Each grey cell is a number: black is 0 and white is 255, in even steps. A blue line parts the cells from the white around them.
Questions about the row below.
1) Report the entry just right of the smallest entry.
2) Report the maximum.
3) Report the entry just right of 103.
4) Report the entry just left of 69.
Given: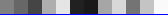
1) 166
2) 250
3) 69
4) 103

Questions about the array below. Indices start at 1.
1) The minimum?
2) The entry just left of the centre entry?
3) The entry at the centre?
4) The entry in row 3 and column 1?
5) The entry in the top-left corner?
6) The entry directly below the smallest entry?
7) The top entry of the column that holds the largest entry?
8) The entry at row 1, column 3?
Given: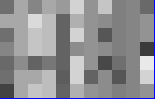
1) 59
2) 99
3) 140
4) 111
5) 111
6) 233
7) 105
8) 133

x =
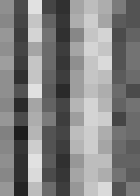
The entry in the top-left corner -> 143
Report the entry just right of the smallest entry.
181
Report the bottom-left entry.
151
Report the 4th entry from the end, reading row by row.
197
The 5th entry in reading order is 48
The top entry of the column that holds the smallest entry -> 75
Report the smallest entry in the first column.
129
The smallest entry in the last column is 75
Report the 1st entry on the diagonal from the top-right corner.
83
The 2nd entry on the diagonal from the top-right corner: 91
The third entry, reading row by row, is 225
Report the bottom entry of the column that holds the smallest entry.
36
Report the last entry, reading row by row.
123
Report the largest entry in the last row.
218
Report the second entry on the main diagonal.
69
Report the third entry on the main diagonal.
212
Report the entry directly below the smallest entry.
54
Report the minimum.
29

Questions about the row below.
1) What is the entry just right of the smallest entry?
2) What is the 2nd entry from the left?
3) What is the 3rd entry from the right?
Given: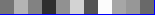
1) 145
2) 180
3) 166

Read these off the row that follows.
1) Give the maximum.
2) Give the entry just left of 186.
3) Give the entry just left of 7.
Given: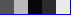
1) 235
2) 83
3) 186

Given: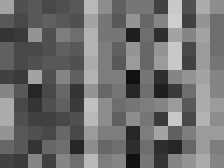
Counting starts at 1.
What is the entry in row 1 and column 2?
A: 80
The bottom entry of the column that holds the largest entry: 133
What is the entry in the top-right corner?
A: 141
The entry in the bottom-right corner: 133
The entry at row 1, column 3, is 88
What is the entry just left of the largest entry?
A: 133
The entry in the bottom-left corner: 65
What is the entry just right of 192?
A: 141
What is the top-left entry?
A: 163
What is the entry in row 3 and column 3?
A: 148
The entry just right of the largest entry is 65
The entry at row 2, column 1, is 88
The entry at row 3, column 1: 52
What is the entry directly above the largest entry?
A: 200

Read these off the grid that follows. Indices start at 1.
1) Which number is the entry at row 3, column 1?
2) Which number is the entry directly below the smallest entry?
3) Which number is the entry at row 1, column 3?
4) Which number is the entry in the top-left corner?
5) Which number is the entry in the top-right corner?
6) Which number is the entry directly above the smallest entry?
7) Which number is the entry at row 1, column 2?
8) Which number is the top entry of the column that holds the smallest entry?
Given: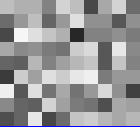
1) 72
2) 204
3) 176
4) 190
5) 108
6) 223
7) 176
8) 190

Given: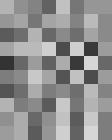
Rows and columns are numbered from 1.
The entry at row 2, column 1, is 150
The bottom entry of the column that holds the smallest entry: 156
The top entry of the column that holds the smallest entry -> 179
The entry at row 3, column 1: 91
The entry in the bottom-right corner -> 125
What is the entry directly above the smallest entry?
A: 164
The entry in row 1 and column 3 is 131
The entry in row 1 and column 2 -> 144
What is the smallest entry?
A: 51
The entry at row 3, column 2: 110
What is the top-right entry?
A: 150
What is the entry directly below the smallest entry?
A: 125
